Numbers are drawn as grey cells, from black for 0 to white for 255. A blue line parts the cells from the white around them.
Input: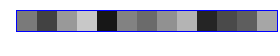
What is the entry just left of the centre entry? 130
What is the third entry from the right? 74
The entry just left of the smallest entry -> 200
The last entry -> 166

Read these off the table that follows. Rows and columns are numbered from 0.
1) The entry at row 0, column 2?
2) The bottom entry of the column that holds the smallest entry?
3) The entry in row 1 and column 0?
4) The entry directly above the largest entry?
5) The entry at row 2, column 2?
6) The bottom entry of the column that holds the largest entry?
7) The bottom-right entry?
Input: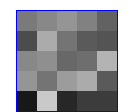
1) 149
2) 24
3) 76
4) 116
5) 104
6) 201
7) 60

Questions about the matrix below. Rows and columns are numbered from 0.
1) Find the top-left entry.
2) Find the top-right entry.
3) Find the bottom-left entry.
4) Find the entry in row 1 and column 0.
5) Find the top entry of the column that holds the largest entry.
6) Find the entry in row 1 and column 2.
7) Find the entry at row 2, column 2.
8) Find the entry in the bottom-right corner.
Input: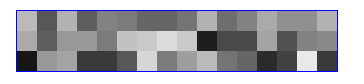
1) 186
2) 178
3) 22
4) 170
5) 144
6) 152
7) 164
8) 58
